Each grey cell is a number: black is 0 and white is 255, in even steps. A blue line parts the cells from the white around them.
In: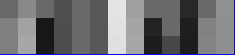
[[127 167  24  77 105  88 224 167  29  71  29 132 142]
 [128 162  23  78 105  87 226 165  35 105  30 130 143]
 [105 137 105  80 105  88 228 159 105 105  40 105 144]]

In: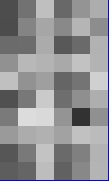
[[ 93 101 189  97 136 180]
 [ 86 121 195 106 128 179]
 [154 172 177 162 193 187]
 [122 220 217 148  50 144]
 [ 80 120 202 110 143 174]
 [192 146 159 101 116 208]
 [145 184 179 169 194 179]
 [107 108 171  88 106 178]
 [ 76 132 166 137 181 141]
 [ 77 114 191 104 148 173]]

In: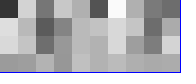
[[155 158 179 151 192 178 187 175 170 172]
 [217 196 110 152 186 178 216 158 125 212]
 [222 185  91 132 186 194 216 197 109 171]
 [ 52 211 118 200 176  83 250 176 122 109]]

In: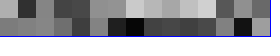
[[124 129 134 111  62 131  31   6  66  71  64  73 129  18 158]
 [175  48 133  68  72 144 147 202 183 167 192 208  87 144 105]]

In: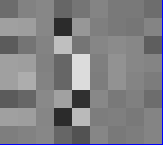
[[126 130 135 102  82 134 121 125 132]
 [160 158 134  43 186 125 127 121 132]
 [ 91 102 137 161  48 136 121 128 109]
 [160 173 131 102 220 125 146 132 124]
 [160 158 129 102 220 127 146 135 132]
 [ 91 116 131 191 117 134 139 135  94]
 [160 158 135  43 151 127 121 118 132]
 [108 130 135 102 117 132 121 121 109]]

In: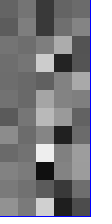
[[146 122 208  30  76]
 [122 113  91  57 110]
 [130 123  16 131 156]
 [106 114 238 128 157]
 [140 108 133  32 107]
 [ 90 118 185 154  98]
 [114 105 165 131 127]
 [109 105  96 130 169]
 [110 117 204  35  84]
 [116 110 126 172  83]
 [ 92 126  57 111 132]
 [100 116  57 100 107]]

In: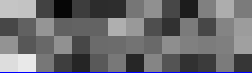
[[221 233 119  62  37  89 120  38 133  84  49  59 123  54]
 [147  87 104 145  71 107 108 115 105 142 128 124 127 160]
 [ 71  97 149  97  99  99 175 153  78  49 123  71 132 156]
 [197 195  66   6  61  44  45 118 144  71  28 128 173 123]]
